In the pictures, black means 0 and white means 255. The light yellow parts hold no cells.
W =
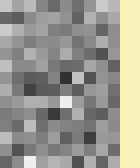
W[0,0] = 197
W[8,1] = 154
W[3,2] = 126
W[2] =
[203, 176, 154, 163, 128, 123, 143, 146, 101, 141]
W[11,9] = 150
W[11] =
[189, 138, 144, 126, 157, 95, 123, 62, 154, 150]
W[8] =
[144, 154, 175, 174, 151, 238, 155, 118, 154, 103]
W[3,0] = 168
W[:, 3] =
[133, 157, 163, 140, 154, 160, 95, 90, 174, 104, 111, 126, 142, 160]
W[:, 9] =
[184, 169, 141, 143, 150, 97, 135, 113, 103, 141, 139, 150, 109, 172]
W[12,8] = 167
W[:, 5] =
[139, 146, 123, 151, 172, 105, 49, 129, 238, 110, 130, 95, 132, 168]
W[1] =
[104, 94, 139, 157, 163, 146, 98, 177, 142, 169]
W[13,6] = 81
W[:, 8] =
[202, 142, 101, 174, 81, 143, 147, 158, 154, 94, 158, 154, 167, 100]
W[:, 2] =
[186, 139, 154, 126, 178, 139, 91, 66, 175, 142, 188, 144, 120, 239]
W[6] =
[149, 110, 91, 95, 131, 49, 193, 83, 147, 135]
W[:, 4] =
[105, 163, 128, 139, 132, 121, 131, 93, 151, 57, 139, 157, 121, 180]
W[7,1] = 121
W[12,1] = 83

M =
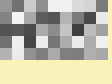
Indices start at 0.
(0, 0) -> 151
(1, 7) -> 74
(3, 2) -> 70
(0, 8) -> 122
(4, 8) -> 167
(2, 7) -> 189
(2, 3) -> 171
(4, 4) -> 170
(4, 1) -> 235
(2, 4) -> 140
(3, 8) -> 241

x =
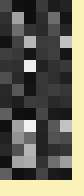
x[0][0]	76
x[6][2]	18
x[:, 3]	[58, 46, 43, 59, 55, 33, 56, 55, 58, 71, 36, 34, 33, 51, 68]
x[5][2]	236
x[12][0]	41
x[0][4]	28
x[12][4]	46
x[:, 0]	[76, 49, 42, 18, 63, 50, 79, 41, 39, 95, 17, 34, 41, 17, 94]
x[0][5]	35
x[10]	[17, 162, 241, 36, 88, 194]
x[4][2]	21
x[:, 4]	[28, 109, 79, 61, 63, 50, 47, 62, 41, 26, 88, 82, 46, 110, 26]
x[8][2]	60
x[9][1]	16
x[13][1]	164
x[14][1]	16
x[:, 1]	[17, 161, 109, 67, 57, 47, 42, 87, 30, 16, 162, 146, 81, 164, 16]
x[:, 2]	[15, 15, 51, 182, 21, 236, 18, 21, 60, 15, 241, 107, 180, 172, 22]
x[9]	[95, 16, 15, 71, 26, 23]
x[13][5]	158

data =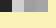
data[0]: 37
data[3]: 164

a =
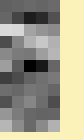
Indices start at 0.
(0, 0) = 97
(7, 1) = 104
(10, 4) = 177
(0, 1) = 100
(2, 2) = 163
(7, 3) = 114
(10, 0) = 182
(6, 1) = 76
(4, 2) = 120
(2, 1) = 214
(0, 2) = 105
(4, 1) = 123
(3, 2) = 178
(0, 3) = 101
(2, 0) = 217
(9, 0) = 150
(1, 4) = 81

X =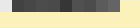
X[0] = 233
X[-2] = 91
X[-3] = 76

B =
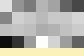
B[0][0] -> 224
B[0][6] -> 71
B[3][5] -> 157
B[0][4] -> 163
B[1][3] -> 186
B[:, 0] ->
[224, 133, 191, 14]
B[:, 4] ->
[163, 201, 178, 211]
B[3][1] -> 50

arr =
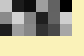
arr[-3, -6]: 200
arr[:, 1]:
[28, 210, 157]
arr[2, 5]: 166
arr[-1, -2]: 72
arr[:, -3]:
[158, 31, 50]
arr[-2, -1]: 207
